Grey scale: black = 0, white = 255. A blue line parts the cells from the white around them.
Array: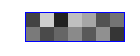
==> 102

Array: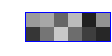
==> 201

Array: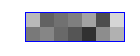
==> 105

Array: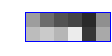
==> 182

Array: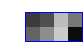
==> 202

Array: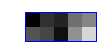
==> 15

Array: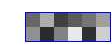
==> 130

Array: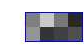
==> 65

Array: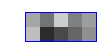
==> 73
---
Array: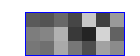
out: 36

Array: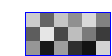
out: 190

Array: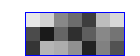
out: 94

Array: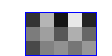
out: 87

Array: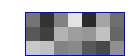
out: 150

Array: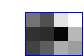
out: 44
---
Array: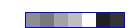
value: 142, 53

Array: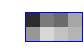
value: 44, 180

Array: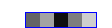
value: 100, 206

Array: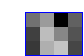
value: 113, 70

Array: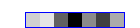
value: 208, 171

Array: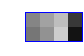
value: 133, 19

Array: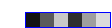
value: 19, 219

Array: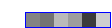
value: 131, 207
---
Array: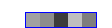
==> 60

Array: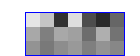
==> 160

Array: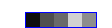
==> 106

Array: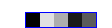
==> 174

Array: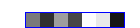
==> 70

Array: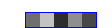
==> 45

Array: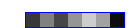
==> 149

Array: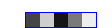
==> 21

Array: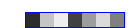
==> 65

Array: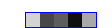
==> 93
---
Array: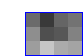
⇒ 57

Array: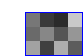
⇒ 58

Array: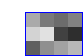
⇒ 122

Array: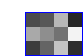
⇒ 87

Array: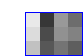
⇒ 55

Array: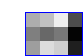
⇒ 193

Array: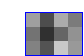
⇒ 77

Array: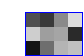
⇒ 57
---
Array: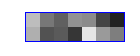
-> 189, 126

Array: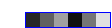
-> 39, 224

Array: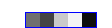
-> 111, 14

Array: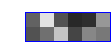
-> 98, 120

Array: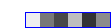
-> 239, 140

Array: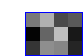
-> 121, 37
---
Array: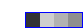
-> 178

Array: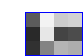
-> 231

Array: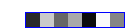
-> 202

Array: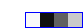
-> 202

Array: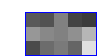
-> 182

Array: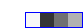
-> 177

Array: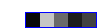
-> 106
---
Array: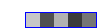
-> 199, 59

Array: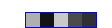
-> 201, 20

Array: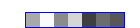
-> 250, 63

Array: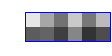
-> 230, 51

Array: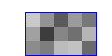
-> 201, 61

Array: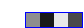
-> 233, 26

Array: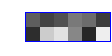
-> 238, 38
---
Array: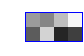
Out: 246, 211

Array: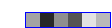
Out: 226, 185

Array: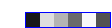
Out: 249, 222

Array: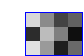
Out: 224, 216

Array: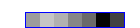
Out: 197, 177

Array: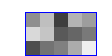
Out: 239, 217

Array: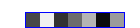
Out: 240, 180

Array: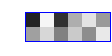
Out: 246, 233

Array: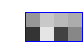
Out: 229, 200
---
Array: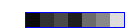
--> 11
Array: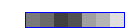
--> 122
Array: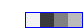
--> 242
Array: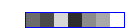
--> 108
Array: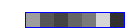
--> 158
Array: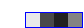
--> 233
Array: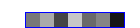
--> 120
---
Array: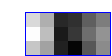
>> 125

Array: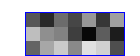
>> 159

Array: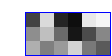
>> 245

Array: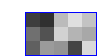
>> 195

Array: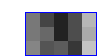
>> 182

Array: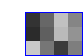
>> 133

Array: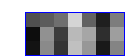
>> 125

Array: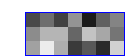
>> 132
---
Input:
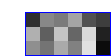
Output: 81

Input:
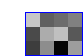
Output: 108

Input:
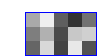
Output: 51

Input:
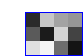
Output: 163

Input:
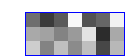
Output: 102

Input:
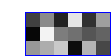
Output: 49

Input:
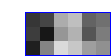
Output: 99
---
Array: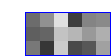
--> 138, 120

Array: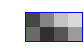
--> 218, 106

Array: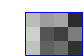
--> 43, 193

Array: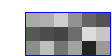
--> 82, 140

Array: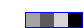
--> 2, 164

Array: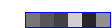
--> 145, 118

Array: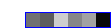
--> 8, 113

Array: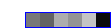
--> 11, 120

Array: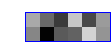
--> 155, 134
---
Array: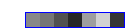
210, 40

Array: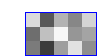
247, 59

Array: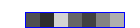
211, 45

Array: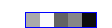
250, 12

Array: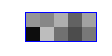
189, 13

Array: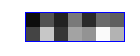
250, 13

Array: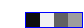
241, 14

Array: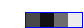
236, 18

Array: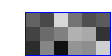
215, 17

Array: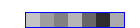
196, 45
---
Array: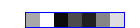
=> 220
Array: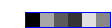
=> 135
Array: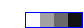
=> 18
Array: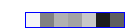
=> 95
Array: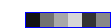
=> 136
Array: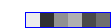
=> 111
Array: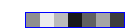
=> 62
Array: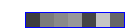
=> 103
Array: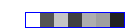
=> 34
